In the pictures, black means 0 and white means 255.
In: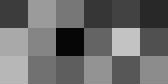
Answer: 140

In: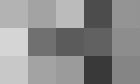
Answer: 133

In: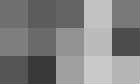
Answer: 181

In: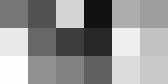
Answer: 201

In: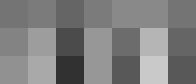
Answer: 88

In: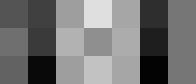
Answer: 118

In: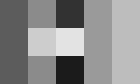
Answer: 189

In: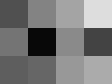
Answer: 171

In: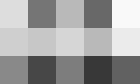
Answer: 97
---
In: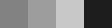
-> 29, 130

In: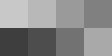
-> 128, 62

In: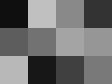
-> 51, 184

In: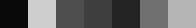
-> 180, 9

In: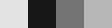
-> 183, 227

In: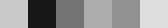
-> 222, 201

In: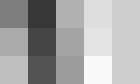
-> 206, 191
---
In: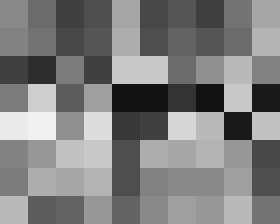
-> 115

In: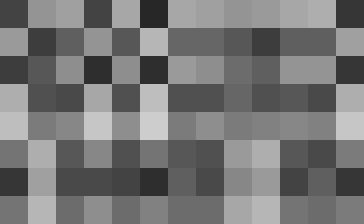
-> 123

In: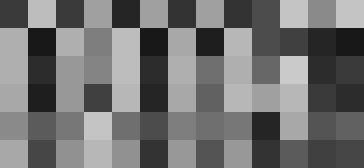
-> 70

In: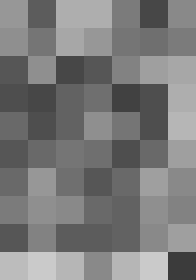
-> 59

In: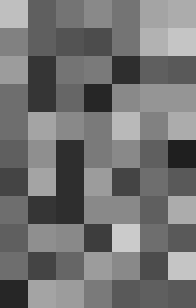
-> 89

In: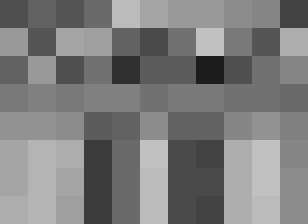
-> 140
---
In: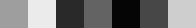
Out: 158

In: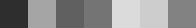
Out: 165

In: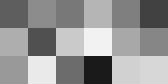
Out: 215

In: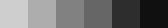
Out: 129

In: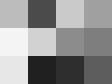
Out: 210

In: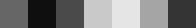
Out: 165

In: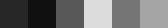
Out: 117

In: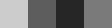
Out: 93

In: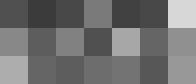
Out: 167

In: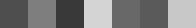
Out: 126
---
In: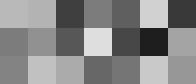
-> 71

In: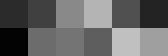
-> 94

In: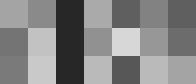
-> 215

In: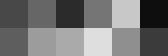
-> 222

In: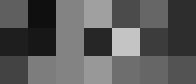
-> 196

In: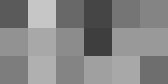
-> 62

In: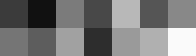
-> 154

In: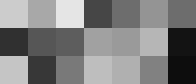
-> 154
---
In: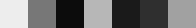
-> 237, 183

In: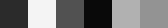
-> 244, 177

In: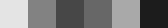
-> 228, 169

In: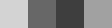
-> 211, 161

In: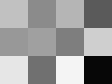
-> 244, 230

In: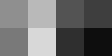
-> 216, 185
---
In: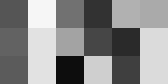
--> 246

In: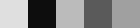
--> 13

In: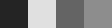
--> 224

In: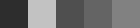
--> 194

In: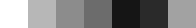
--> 183

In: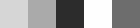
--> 170
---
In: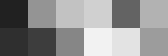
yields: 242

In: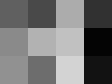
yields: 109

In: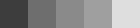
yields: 138

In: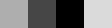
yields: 70

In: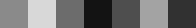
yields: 78

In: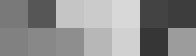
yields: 209

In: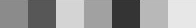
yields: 52

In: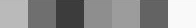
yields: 156
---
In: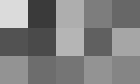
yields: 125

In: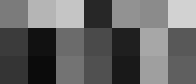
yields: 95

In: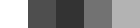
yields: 114

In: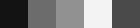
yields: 108

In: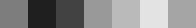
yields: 153

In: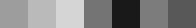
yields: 124
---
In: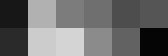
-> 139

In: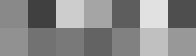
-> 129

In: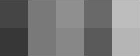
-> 135

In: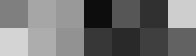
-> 41

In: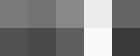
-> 95

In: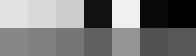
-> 149

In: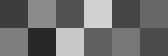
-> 96

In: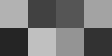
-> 192

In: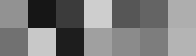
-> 139
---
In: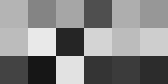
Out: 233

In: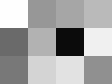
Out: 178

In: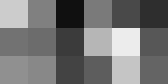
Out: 108

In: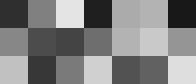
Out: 76

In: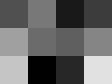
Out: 107

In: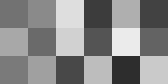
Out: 106

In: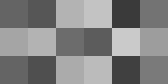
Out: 179

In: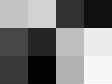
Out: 37

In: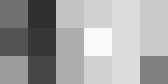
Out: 55

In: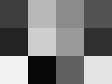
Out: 206
